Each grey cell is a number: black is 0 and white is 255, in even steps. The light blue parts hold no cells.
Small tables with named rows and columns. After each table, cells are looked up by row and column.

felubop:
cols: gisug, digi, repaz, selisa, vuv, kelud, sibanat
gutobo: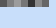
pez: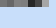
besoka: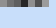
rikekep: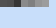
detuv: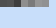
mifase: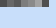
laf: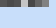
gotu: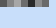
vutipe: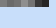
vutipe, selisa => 143
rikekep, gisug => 81
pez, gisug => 117
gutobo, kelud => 138
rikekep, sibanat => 156
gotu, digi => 134
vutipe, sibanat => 37
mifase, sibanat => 79
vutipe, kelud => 56
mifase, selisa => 125
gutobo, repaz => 156
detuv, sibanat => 145
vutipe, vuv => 115
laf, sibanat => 129
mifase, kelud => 163
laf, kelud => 100
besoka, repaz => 95

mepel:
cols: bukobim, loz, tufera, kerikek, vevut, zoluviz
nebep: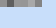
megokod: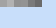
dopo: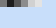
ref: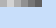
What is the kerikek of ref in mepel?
145
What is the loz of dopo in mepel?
30
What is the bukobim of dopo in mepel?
121
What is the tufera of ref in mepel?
175
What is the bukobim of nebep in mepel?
145
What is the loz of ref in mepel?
211
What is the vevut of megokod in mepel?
122
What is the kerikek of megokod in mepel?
147
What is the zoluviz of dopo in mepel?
227
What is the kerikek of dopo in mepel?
140
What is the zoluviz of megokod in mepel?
106
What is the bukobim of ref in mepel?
179
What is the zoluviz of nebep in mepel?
131
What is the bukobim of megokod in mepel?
163
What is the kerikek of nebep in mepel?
150
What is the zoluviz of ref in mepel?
96
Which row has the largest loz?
ref

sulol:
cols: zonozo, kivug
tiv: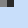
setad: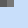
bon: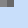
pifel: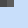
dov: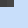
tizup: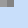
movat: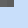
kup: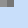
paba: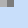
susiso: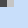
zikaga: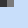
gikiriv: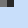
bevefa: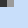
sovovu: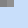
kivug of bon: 104
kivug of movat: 93
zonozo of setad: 91
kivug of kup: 118
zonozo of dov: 64
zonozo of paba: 177
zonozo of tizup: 155
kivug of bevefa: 155
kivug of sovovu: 144
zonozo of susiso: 74
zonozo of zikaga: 53
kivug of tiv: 42
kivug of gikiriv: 40

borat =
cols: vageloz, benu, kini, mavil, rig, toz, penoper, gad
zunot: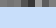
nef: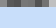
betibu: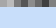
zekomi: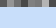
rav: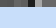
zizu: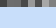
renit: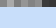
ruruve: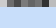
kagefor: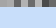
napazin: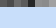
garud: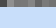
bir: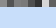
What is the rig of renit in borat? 131
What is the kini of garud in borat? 119
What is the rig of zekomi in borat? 128
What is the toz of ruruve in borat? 115
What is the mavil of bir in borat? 121
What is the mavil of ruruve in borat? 123
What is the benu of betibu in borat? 187
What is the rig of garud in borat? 133
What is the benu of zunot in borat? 116
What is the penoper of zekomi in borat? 180
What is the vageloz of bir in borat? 140
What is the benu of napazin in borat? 75
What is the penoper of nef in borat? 114
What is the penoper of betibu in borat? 63
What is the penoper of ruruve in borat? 49
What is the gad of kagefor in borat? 105
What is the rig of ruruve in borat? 101
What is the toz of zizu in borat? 79

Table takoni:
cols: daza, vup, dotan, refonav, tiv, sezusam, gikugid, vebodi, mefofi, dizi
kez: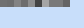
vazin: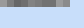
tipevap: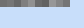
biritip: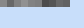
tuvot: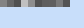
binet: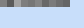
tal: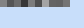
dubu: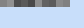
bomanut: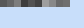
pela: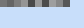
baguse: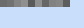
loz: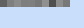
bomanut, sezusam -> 66
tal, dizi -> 116
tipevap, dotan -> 104
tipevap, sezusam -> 106
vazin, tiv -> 130
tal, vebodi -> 100
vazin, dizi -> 139
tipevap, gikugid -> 98
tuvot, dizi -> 83
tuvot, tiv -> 142
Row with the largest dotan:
binet

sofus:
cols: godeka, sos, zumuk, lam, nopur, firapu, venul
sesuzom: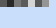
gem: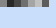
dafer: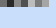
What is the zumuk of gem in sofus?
71
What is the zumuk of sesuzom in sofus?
120
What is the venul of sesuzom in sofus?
149
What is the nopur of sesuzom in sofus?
212
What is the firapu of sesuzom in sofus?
87
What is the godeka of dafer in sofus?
112
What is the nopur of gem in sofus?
165
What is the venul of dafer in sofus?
165
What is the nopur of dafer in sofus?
188
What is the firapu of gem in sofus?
193
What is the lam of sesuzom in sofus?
91
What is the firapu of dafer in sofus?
122
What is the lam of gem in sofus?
111
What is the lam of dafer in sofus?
80
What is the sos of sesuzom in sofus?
41
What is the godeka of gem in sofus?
133
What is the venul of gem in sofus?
92
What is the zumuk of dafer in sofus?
138
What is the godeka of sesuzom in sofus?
89
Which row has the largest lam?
gem

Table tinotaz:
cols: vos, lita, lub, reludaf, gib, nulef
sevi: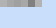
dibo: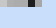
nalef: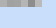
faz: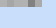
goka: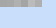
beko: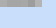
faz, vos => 178
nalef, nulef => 186
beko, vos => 173
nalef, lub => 163
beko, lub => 165
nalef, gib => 141
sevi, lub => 160
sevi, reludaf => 168
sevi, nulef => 179
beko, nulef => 180
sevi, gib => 128
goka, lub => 176
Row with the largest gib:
goka

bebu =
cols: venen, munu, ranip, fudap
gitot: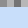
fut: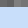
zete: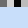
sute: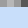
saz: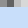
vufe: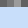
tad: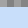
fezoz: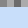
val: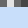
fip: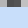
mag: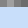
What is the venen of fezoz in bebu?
134
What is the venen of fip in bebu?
181
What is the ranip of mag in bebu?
125
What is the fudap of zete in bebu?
187
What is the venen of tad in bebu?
163
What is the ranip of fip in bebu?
84
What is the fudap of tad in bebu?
133
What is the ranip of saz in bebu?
192
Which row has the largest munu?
val

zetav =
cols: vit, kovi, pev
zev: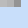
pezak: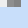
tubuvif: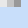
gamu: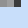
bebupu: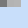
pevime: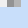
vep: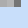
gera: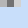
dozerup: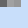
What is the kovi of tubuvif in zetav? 196
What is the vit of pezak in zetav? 238
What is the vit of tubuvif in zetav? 232
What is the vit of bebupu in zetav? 120
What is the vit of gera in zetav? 181
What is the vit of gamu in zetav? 145
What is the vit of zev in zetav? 187
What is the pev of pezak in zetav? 130
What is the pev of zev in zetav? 148
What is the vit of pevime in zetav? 240
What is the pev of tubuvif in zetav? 153
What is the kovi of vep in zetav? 181
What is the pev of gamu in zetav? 60
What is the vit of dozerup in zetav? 101
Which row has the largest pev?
gera

